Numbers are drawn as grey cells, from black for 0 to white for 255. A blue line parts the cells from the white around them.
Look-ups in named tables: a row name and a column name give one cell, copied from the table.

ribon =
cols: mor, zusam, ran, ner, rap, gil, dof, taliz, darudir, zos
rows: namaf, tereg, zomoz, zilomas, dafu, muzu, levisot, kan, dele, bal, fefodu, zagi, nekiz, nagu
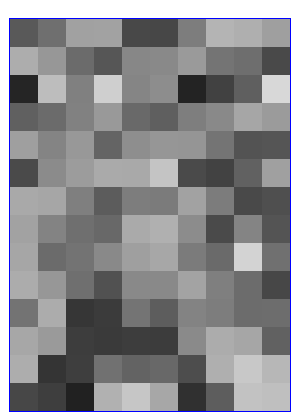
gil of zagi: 60
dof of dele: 123
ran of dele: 115
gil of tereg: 137
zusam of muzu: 139
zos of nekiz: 183
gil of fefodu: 93
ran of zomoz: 128
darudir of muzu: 97
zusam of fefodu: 172

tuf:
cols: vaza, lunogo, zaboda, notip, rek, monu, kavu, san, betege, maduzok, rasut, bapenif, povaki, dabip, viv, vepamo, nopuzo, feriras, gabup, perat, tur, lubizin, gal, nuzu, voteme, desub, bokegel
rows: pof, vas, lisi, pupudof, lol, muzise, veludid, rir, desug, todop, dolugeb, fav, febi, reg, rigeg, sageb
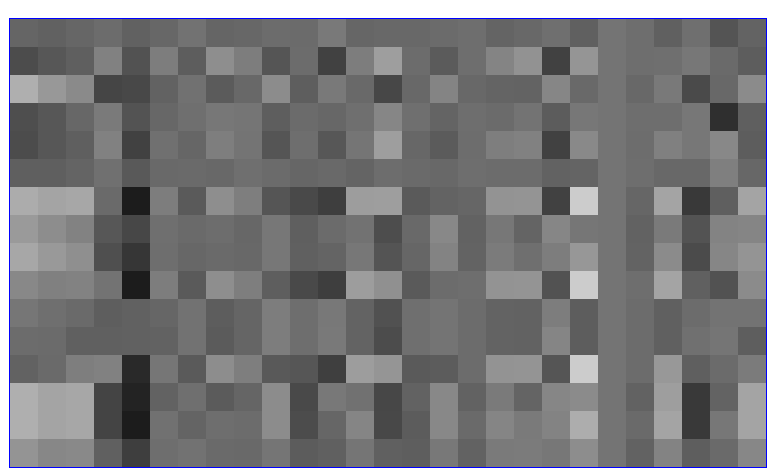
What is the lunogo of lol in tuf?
87
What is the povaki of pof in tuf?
102
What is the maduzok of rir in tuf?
119
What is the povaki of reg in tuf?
113
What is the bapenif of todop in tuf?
62
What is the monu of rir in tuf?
111
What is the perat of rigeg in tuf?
131
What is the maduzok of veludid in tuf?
85
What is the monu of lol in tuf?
112
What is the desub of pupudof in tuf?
47
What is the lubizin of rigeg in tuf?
116
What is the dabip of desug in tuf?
84
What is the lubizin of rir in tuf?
116
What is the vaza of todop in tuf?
136
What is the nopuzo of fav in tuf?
108
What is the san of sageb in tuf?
106
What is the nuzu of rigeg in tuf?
164
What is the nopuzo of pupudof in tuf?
110
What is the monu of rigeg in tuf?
113
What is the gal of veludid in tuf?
102

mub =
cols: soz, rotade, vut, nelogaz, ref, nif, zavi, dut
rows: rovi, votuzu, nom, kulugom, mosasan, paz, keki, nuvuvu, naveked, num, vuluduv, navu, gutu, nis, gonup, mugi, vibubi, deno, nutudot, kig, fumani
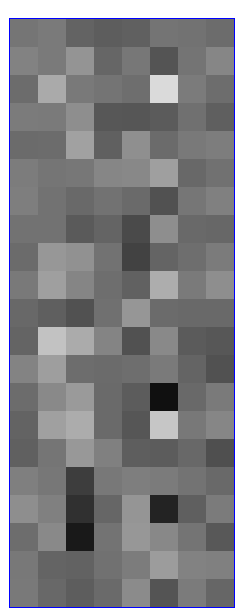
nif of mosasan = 107
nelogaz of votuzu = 102
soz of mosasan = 107
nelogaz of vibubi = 120
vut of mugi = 152
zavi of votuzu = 116
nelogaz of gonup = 106
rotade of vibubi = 119
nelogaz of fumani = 106
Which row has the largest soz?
deno

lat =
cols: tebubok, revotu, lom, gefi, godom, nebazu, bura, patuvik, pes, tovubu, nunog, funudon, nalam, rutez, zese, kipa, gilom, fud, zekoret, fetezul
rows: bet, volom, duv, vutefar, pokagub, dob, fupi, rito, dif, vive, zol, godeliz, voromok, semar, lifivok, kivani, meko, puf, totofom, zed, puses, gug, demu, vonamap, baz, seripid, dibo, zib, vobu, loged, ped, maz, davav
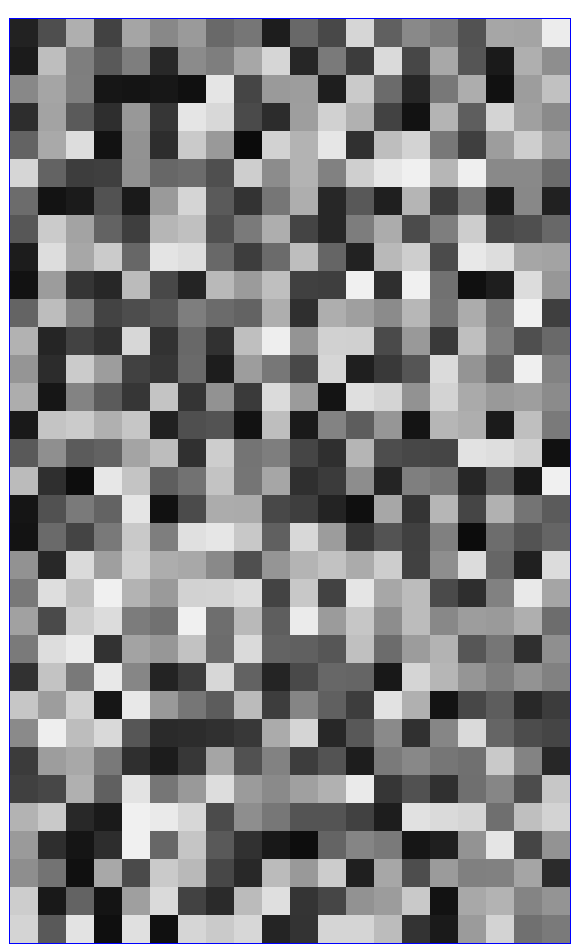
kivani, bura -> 48
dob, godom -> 145
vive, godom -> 187
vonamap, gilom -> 149
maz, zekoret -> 132
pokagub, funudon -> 230
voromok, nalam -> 31
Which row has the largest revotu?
seripid

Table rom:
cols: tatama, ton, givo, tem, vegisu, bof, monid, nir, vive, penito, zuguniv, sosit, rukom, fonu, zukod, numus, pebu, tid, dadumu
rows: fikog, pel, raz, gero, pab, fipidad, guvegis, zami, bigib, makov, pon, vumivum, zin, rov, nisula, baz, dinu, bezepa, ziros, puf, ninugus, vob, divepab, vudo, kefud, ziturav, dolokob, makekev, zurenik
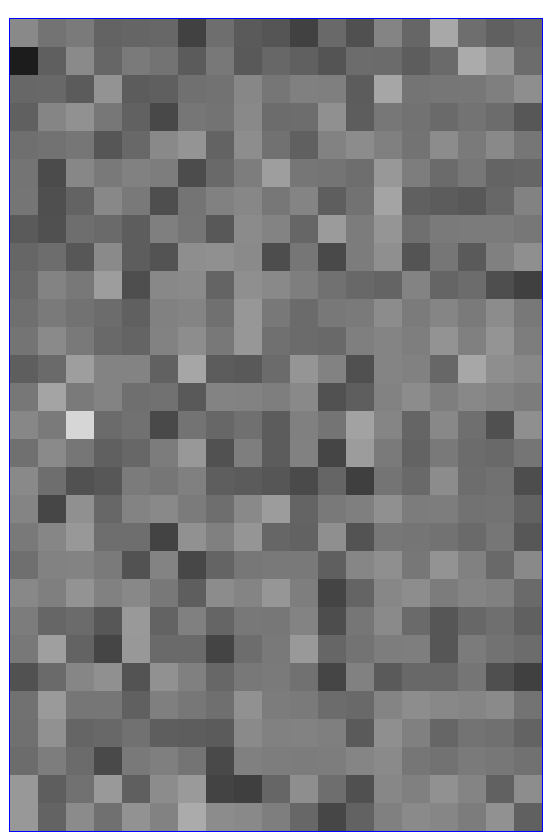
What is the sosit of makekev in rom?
110
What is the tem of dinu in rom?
87
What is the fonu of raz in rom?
166
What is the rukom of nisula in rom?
162
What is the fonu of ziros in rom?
119
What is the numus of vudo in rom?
104
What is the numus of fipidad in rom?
107
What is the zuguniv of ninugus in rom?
126
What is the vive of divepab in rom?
109
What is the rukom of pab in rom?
140
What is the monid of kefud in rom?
119
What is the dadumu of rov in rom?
124
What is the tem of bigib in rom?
138
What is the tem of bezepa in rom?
103
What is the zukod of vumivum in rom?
126
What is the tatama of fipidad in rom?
116
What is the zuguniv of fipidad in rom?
118

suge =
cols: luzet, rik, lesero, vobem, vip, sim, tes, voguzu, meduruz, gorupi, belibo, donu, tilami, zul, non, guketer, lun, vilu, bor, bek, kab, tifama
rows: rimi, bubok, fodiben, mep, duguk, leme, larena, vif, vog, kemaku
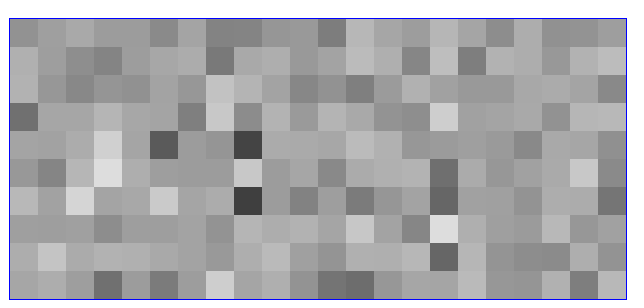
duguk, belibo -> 170
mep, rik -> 166
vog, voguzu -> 153
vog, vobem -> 178
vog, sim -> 169
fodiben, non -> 177
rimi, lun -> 165
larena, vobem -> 164
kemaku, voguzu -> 206
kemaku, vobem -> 112
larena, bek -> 173
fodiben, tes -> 151
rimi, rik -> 159
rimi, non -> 157
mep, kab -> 182
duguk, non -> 151
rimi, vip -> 156

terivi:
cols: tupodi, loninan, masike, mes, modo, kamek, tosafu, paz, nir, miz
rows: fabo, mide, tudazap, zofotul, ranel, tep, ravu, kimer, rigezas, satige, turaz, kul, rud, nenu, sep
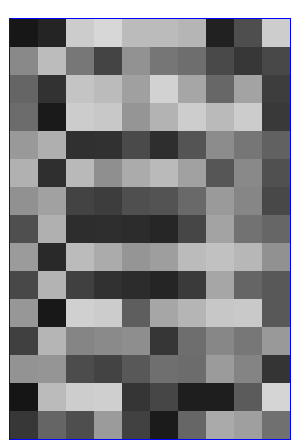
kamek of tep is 186
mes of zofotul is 200
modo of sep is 65
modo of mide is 146
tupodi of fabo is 23
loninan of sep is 101
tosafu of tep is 161
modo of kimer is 44
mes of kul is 138
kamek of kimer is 38
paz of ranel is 140

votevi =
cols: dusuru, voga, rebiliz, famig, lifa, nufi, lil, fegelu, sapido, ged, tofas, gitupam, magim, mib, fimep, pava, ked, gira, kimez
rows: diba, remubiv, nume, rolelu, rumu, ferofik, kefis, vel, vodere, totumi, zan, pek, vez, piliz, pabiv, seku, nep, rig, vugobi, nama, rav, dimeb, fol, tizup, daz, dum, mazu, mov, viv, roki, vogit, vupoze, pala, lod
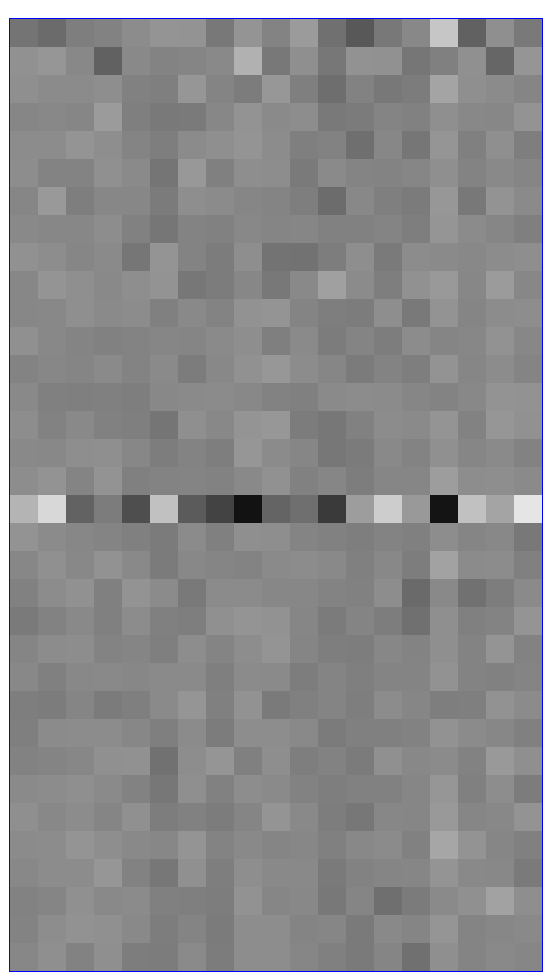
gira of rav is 125
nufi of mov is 119
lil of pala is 132
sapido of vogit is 142
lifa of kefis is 135
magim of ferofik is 132
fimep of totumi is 145
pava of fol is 143
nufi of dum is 127
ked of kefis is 120
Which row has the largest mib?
rig

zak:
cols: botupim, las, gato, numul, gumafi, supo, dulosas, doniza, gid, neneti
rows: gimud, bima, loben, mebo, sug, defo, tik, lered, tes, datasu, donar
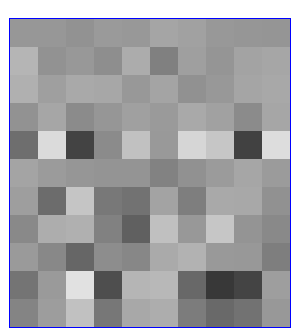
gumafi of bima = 172
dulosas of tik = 126
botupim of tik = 158
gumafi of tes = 135
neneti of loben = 168
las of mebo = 166
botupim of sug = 110
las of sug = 219
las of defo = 155
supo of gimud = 165
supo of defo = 130
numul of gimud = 154
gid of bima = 163
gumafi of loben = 152
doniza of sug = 198
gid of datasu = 68
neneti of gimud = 149
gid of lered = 148
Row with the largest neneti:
sug

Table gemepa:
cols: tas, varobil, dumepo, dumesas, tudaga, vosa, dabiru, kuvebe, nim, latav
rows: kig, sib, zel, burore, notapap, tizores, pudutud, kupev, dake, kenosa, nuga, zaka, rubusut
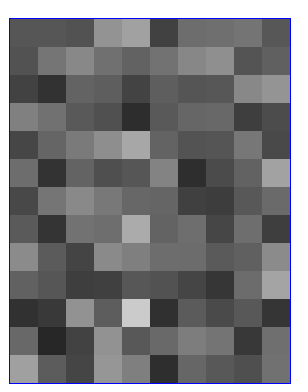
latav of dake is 139
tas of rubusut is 160
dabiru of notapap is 83
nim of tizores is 98
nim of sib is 84
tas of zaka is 104

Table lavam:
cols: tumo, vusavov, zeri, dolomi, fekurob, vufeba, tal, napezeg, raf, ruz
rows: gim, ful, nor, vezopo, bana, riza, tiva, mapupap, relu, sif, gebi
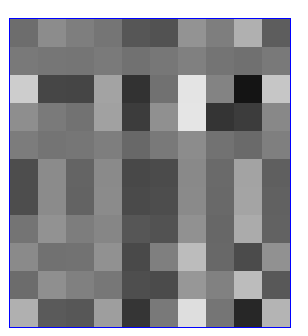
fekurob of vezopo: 60
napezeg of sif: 129
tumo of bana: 124
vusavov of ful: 118
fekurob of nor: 50
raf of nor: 20
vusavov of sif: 143
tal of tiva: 138
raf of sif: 188
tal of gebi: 222
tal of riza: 137
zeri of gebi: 87
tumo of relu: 138
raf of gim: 176
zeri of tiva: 99
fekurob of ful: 113
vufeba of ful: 119
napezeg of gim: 126

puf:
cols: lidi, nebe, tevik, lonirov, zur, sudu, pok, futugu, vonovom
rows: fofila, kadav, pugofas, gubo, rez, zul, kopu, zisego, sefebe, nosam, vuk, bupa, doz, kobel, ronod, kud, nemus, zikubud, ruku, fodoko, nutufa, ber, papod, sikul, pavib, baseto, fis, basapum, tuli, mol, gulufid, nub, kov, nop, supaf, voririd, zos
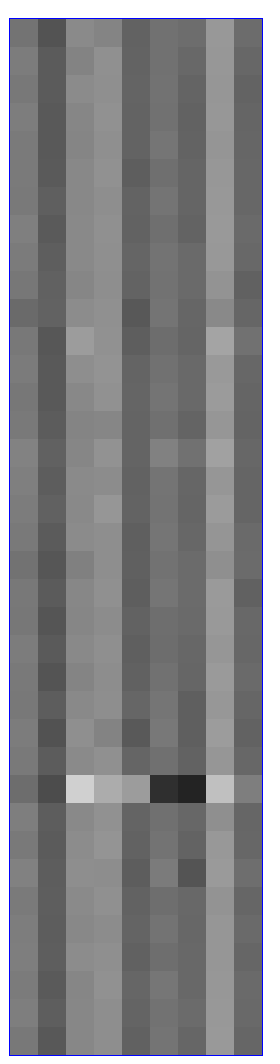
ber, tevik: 134
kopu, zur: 99
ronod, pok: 100
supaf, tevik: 134
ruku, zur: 95
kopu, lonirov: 142
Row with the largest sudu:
kud

